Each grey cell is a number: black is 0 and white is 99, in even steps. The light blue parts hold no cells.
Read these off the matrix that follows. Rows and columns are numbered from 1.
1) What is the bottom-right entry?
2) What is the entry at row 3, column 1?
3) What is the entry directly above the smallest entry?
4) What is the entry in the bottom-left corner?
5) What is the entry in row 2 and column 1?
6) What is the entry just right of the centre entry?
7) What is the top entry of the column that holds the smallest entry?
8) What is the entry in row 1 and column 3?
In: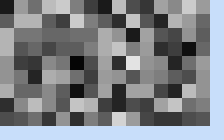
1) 33
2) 70
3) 36
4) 30
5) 36
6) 18
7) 49
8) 43

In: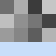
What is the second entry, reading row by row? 67
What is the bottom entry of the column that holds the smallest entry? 36
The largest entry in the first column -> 74
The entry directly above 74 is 43

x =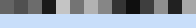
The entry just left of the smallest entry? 20
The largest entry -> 76
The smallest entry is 6

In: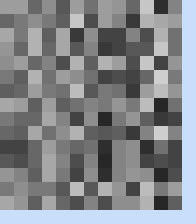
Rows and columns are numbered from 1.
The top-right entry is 51
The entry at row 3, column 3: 69
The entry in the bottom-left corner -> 65
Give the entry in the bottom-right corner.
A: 37
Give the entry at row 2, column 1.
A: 40
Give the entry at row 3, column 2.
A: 47
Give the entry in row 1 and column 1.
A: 61
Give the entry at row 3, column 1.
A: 65
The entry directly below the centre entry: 55
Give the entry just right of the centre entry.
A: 47
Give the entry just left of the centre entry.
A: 44
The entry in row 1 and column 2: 61
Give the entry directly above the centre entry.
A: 34
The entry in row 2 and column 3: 55

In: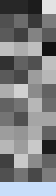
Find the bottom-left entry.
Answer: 31
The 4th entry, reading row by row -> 88
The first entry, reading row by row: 15
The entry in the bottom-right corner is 48
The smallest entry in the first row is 11
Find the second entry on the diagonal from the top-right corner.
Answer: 22
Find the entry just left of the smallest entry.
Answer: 74
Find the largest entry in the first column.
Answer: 74
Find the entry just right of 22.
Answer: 48
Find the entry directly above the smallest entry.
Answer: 35
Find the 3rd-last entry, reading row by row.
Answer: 45

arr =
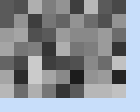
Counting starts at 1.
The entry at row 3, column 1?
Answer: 60
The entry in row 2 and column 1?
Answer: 35
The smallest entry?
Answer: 11
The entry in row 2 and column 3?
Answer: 24
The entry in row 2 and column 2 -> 57
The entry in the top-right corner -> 28
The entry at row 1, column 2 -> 31
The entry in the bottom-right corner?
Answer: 75
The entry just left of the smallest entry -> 53
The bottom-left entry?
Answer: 71
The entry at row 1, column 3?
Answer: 68
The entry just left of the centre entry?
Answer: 20
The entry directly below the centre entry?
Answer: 28
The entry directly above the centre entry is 60
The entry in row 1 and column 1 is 35
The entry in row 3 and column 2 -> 64
